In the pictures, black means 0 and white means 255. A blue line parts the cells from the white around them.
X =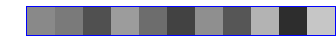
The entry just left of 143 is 66
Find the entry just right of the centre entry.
143
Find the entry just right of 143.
86

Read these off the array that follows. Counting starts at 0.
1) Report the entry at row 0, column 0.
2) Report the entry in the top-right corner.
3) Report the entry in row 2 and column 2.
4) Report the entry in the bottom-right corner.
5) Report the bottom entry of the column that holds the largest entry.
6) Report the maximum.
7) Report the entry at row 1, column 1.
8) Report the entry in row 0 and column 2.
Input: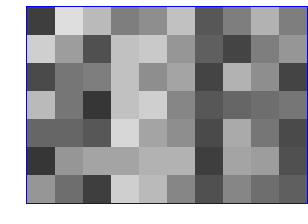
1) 62
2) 126
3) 126
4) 95
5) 110
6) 222
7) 157
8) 186

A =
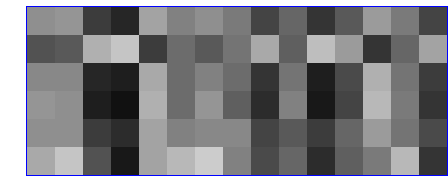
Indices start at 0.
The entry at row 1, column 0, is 82
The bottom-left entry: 169
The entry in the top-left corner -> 143
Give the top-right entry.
68
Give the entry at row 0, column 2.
60
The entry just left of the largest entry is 184
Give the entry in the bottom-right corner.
52
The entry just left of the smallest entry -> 30
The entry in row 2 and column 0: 136
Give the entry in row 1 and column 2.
176
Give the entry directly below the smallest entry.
44
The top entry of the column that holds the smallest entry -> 38
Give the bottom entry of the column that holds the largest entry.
204
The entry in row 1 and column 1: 89
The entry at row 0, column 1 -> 149
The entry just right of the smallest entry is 176
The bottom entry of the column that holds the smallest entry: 24

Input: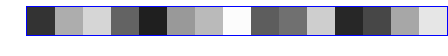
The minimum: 31
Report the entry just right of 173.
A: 214
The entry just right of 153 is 186
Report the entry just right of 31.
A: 153

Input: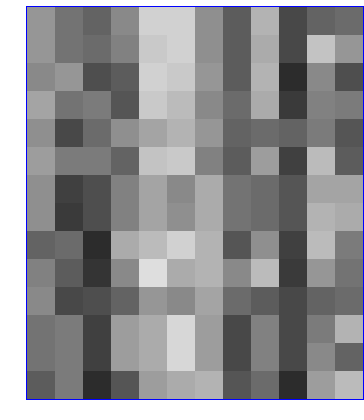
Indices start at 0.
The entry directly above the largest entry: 187
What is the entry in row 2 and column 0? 137
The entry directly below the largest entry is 150
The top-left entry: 150
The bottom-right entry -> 187
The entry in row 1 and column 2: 107
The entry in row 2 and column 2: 78
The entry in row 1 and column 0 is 150
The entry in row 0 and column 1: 115
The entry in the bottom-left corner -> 92
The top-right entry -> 107
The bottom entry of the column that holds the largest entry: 157
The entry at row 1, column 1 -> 115
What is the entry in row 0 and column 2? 99
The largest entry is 222
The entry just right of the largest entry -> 171

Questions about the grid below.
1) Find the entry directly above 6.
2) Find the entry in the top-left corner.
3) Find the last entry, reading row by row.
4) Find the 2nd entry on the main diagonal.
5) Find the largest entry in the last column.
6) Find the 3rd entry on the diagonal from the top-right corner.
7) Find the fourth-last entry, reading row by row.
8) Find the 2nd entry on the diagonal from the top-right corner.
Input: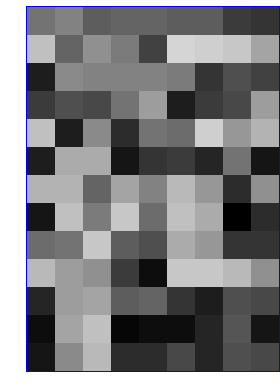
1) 93
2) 115
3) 72
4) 100
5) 179
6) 52
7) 72
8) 199

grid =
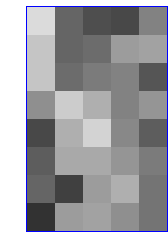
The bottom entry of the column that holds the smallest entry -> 50
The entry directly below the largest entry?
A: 197
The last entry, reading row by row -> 116
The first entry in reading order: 219
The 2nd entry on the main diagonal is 101
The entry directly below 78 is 108
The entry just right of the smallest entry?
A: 156
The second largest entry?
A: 211
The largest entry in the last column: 162
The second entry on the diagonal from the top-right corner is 156
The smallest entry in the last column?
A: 85

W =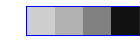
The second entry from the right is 129
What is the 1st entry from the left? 206

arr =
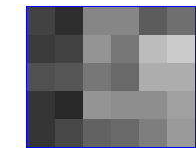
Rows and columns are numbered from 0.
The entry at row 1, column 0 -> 59
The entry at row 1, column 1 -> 66
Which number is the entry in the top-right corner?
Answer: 111
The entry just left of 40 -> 53
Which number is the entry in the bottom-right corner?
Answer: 154
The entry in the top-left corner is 66
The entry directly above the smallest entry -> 86
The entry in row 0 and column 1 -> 46
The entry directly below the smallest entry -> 72

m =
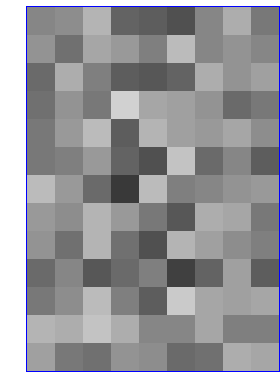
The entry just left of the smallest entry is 106
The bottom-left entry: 160
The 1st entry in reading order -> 134
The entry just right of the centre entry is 127
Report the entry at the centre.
187
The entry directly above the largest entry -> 93
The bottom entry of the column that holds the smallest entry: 147
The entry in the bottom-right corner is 166
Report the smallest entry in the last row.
106
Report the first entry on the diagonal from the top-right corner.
120
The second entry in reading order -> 141
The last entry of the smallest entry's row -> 153
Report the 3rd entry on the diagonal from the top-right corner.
173
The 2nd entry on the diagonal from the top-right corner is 147
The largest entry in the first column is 187
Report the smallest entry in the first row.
80
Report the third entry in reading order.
180
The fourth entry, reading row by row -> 99
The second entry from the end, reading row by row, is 173
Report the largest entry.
209
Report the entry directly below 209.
93
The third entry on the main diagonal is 127
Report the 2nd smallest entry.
64

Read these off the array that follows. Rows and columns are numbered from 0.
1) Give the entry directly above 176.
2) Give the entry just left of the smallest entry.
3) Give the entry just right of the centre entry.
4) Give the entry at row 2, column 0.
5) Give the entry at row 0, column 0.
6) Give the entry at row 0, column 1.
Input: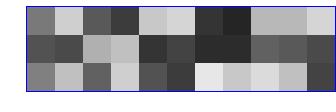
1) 89
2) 52
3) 44
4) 128
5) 121
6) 207

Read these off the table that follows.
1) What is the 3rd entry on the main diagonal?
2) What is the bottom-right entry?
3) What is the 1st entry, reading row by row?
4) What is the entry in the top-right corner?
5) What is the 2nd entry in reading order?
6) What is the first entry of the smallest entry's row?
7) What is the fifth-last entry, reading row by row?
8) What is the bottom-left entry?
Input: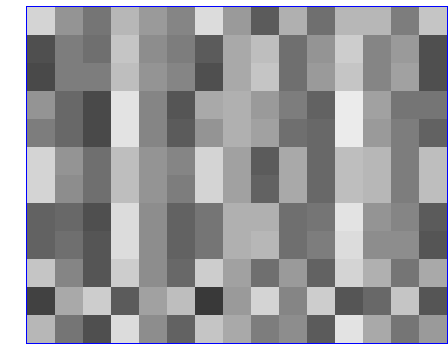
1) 125
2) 154
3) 212
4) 197
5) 148
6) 65
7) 91
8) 183

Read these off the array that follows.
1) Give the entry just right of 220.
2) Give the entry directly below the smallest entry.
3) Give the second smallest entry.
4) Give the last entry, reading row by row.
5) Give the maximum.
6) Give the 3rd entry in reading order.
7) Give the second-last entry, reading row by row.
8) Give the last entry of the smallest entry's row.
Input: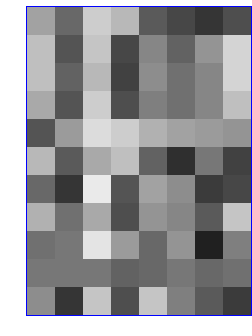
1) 205
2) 104
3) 47
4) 59
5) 234
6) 205
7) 90
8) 127

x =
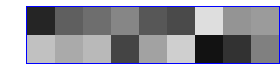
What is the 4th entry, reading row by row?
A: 134
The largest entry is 222
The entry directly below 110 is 185
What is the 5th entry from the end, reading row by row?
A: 162
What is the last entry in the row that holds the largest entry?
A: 155

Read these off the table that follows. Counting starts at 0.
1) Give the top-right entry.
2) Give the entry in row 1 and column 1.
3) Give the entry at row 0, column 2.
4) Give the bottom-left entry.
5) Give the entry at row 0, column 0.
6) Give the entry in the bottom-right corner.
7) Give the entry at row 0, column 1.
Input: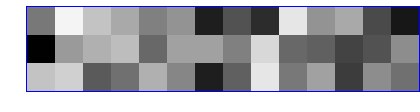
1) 23
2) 154
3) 195
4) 195
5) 120
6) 112
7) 244
